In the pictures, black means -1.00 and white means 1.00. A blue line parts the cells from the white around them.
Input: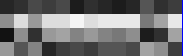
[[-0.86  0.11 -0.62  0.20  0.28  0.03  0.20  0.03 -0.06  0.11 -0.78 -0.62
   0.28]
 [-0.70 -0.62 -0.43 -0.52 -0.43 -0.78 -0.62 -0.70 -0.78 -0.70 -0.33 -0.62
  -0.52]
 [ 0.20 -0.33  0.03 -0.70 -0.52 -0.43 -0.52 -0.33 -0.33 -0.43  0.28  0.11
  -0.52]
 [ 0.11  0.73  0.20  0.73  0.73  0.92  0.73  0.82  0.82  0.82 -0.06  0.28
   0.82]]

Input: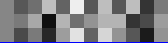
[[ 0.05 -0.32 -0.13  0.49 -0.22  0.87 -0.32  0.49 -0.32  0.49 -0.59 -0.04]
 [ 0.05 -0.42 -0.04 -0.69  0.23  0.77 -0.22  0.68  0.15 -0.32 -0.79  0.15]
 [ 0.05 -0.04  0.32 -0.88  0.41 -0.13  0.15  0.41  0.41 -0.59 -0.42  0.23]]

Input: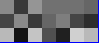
[[-0.46  0.08 -0.55 -0.20 -0.01 -0.46 -0.65]
 [ 0.08 -0.55  0.17 -0.11 -0.11 -0.11 -0.20]
 [ 0.45 -0.85  0.54 -0.37 -0.75  0.63  0.45]]

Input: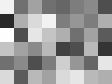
[[-0.12  0.08 -0.39 -0.02  0.62  0.18 -0.20  0.80]
 [ 0.54  0.27  0.08  0.45 -0.49 -0.39  0.45 -0.59]
 [ 0.90 -0.12  0.27 -0.12 -0.20 -0.02  0.08 -0.39]
 [ 0.71 -0.29  0.45  0.27  0.71  0.80  0.45  0.37]
 [-0.69  0.37  0.71  0.90 -0.02  0.18 -0.02  0.37]
 [ 0.99 -0.39  0.80  0.54  0.37 -0.12  0.27 -0.29]]

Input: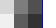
[[ 0.88 -0.27 -0.61]
 [ 0.69 -0.02 -0.37]]

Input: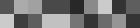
[[ 0.59 -0.51 -0.26  0.51  0.51 -0.08 -0.59 -0.16  0.17 -0.59]
 [-0.34  0.34  0.26 -0.43 -0.43 -0.69  0.08  0.59 -0.59 -0.26]]

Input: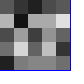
[[-0.31 -0.59 -0.75 -0.41 -0.31]
 [-0.41  0.23 -0.51  0.15 -0.22]
 [-0.13  0.68 -0.22  0.50 -0.59]
 [-0.75 -0.03  0.05  0.05 -0.13]
 [ 0.42 -0.85  0.33  0.33  0.76]]

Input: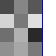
[[-0.13  0.39 -0.68]
 [-0.42  0.05 -0.32]
 [ 0.13  0.31 -0.05]
 [ 0.66 -0.05  0.75]]
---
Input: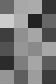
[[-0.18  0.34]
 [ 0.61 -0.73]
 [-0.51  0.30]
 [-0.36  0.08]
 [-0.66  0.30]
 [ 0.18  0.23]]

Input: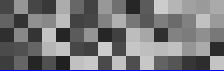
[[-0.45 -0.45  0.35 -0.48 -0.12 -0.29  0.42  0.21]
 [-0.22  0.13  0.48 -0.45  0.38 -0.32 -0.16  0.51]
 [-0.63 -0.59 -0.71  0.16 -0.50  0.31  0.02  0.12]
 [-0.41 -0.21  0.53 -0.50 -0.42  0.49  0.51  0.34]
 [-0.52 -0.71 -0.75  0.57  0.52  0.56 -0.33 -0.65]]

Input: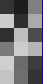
[[-0.59  0.00]
 [ 0.59  0.33]
 [-0.63 -0.40]
 [-0.05  0.42]
 [ 0.62 -0.53]
 [ 0.53 -0.60]]

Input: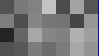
[[-0.36  0.02 -0.41 -0.33]
 [-0.02  0.04 -0.09  0.18]
 [-0.72  0.31  0.01  0.25]
 [-0.37 -0.03 -0.03  0.16]]

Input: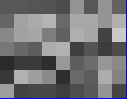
[[-0.32 -0.33 -0.40 -0.32 -0.23]
 [-0.21  0.33 -0.18  0.31  0.38]
 [ 0.07  0.30 -0.25  0.30  0.58]
 [-0.06 -0.27  0.40 -0.34 -0.40]
 [-0.66 -0.55  0.19 -0.15  0.08]
 [-0.57  0.25 -0.65 -0.28  0.02]
 [ 0.23 -0.44 -0.51 -0.30 -0.46]]

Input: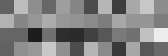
[[-0.23  0.11  0.24 -0.41 -0.52  0.56]
 [ 0.40  0.18  0.18  0.08  0.31  0.17]
 [-0.21 -0.77 -0.65 -0.49 -0.04  0.51]
 [-0.23  0.19  0.13  0.41 -0.55 -0.32]]

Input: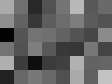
[[ 0.33 -0.69 -0.09 -0.31]
 [ 0.11 -0.57 -0.15 -0.29]
 [-0.98 -0.10 -0.22 -0.45]
 [-0.10 -0.01 -0.56 -0.07]
 [ 0.37 -0.89 -0.50 -0.22]
 [-0.74 -0.06 -0.37 -0.25]]
